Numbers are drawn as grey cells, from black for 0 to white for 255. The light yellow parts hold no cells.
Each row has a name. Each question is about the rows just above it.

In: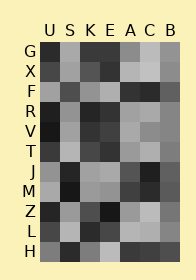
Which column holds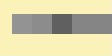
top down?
B
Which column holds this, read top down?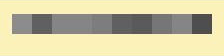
B
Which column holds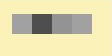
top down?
S

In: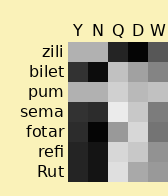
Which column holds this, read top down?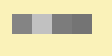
W
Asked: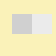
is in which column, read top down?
Q
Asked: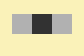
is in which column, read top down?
Y

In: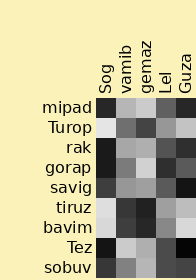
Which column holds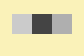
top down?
gemaz
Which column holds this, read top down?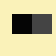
Guza
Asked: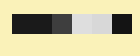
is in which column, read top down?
Sog
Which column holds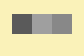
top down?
Lel
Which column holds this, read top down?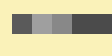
Lel
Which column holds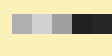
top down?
gemaz

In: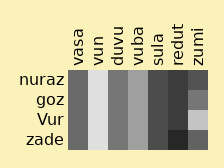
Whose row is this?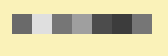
goz
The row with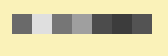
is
nuraz
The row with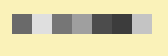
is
Vur

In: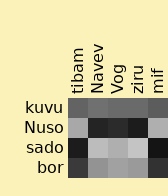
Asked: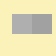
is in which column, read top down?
Vog
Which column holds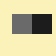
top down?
ziru
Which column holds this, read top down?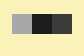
tibam
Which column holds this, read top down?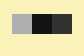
mif
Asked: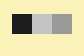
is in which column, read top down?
ziru

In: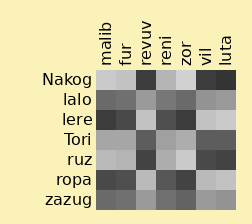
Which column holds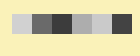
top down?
zor
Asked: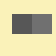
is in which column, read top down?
reni
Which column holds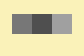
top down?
reni

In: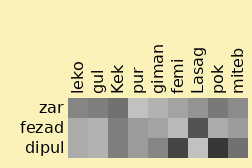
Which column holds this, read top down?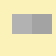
giman
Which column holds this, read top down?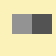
Lasag
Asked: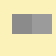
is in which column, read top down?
miteb
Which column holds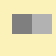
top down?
gul

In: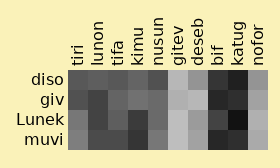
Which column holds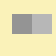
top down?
deseb
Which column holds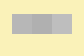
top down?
gitev
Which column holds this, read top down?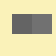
kimu
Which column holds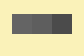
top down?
tifa
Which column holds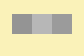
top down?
deseb

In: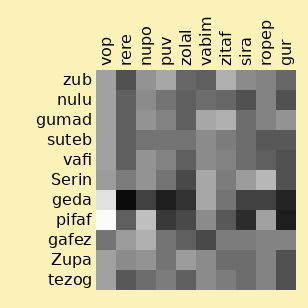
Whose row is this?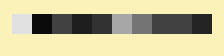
geda
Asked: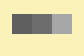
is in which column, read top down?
vabim
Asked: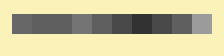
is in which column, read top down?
zolal

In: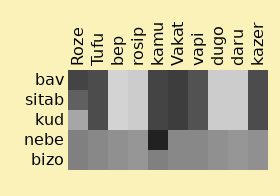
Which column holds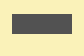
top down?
vapi
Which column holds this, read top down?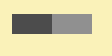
kazer
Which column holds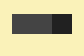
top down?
kamu
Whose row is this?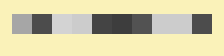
kud

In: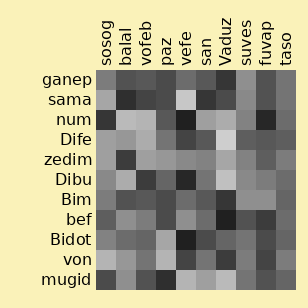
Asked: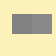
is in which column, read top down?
suves
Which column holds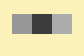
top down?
balal
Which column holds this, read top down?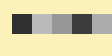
balal
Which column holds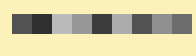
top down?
balal

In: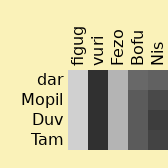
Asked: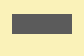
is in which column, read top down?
Bofu
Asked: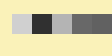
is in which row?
dar

